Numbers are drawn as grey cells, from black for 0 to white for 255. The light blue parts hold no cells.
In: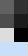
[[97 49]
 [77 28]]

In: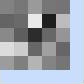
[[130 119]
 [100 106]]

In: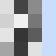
[[222  68]
 [209 240]]

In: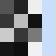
[[ 84  35]
 [ 53 189]]

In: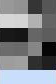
[[152 146]
 [214 212]]

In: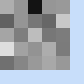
[[174 149]
 [ 97 149]]

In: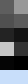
[[ 94 153]
 [ 80  91]]

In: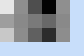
[[230 142]
 [158 137]]

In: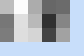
[[189 252]
 [119 223]]
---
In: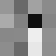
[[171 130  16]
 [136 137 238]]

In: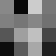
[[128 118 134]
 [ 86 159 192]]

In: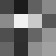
[[139 240 202]
 [ 79  48 101]]

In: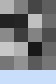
[[ 34  37 192]
 [138  62 131]]

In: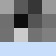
[[111  13  84]
 [113 203 114]]

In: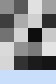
[[ 62 171 208]
 [114 211  14]]

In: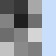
[[131  31 111]
 [109 132 213]]
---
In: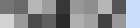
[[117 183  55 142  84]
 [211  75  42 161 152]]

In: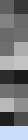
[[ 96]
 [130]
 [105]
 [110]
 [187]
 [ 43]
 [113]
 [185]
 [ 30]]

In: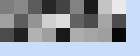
[[126  92  67  27 233]
 [160 148 221  76  75]
 [ 75 178  25 165   7]]

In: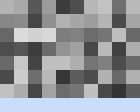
[[179  88  60 183 112]
 [135  70 178 157  75]
 [103 210 125 108 190]
 [ 77  61 147  72  65]
 [105  68 192 117  76]
 [ 74 110  55  76 105]
 [193  71 108 192  52]]

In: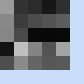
[[155  43  47]
 [136  76  93]
 [134   9   9]
 [ 19 132 163]
 [ 78 101  89]]

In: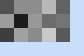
[[ 82 141  98]
 [157 152 116]
 [ 62 139  89]]

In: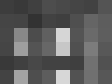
[[ 61  64  73  66]
 [ 69  50  63 101]
 [ 71  76 214 106]
 [ 69  84 199 124]
 [ 57  72  66 113]
 [ 67  78 215 112]]
